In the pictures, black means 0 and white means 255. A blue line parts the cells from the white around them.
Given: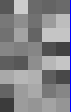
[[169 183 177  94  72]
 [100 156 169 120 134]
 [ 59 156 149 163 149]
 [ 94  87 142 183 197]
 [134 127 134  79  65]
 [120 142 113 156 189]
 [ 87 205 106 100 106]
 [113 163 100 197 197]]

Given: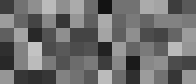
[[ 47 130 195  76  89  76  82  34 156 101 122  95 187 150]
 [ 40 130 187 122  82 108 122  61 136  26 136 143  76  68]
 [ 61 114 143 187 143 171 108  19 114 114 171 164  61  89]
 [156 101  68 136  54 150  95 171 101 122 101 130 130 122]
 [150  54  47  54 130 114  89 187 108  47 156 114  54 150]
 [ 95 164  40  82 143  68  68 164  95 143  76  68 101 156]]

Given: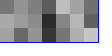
[[162 105 148  54 119 175 197]
 [169 155 140  42 134 183  97]
 [119 148 127  91 190 162 112]]

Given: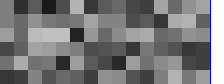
[[157 105 186 192 192  34 151 105 139 163 171 105 113 145 139]
 [ 71  97 163 157 139 126  77  83  90  55 120  97  83  55  63]
 [126 105 145 120 113 120 163 132 132  77  90  55 171 178  97]
 [ 55  63 132  83 105  97  63 145 139  83  63 126 178 120 157]
 [113 171 113 120  41 157  90  71  41 157 113 139 151  71  63]
 [126  48  90  26  77 178  55  90 105  71  63 163 105 145 163]]

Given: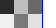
[[240 121 225]
 [ 42 190 105]]

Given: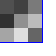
[[ 49 144 188]
 [ 80  65 122]
 [165 222 101]]
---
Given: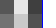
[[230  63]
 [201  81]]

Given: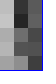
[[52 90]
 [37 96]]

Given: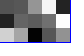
[[ 87 149]
 [100  92]]

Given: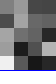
[[153  71]
 [164 104]]

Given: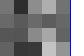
[[ 45 141]
 [ 90 106]]

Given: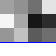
[[145 112]
 [168  22]]
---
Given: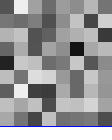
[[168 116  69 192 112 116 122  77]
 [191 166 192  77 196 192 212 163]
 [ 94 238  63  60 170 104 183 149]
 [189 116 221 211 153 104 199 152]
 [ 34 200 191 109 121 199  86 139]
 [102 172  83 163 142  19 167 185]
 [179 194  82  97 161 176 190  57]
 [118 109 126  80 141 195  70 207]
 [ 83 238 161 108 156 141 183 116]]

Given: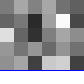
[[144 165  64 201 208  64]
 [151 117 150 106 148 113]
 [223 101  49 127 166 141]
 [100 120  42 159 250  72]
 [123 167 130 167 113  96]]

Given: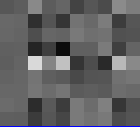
[[ 95  94  59  86  70 122 114 121  76  84]
 [107 103  44  89  60 122 108 128  54  80]
 [103 103 118 108 117  91  94  90 109 105]
 [ 99 102 116  95  90  73  84  85 113 118]
 [ 94 100 217 132 193  52  77  41 184 137]
 [ 96  97  36  63  12  96  96 123  63 100]
 [103 100  78 102  99 121 111 114  81  83]
 [104 102  47  84  53 115 105 124  60  86]
 [ 87  93 137  92 101  67  86  75 139 125]]

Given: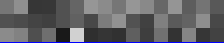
[[139 130  79 111  25 209  47  53  49  95  62 113  51 133  54  66]
 [ 81  76  68  64  81  97  72 124 146  82  65 128  90  99 142  72]
 [118 143  54  55  81 101 150 139 118 150 137 103 149  93 116  88]]

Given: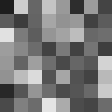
[[ 74 128 108 228 171  76  69 108]
 [ 40  85 149 109  75  85 105 202]
 [146 188 219  83 166  82  67 185]
 [152 100 159 110  73 102  87 211]
 [157 136 108  66 122  66 117  62]
 [225 123  93 149 163 189 104 110]
 [ 92  60 100 166 146 153  65  92]
 [ 30 205 102 196 153  45 155  68]]

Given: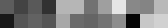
[[ 25  85  98  85 167 107 101 115 141   5 199 209]
 [ 93  67  89  49 181 182 114 159 229 136 132 185]]

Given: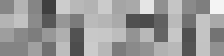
[[132 132 160 113 189  77 203 183 124 138 146 177 184  84 195 144]
 [158 137 125 152 175  82 200 199 189 147 184 100 199  80 196 115]
 [180 194 139  87 151 123 186 181 170  80  75  97 186 113 196 169]
 [134 180 133  63 204 184 179 203 165 169 229 144 197 138 126 244]]
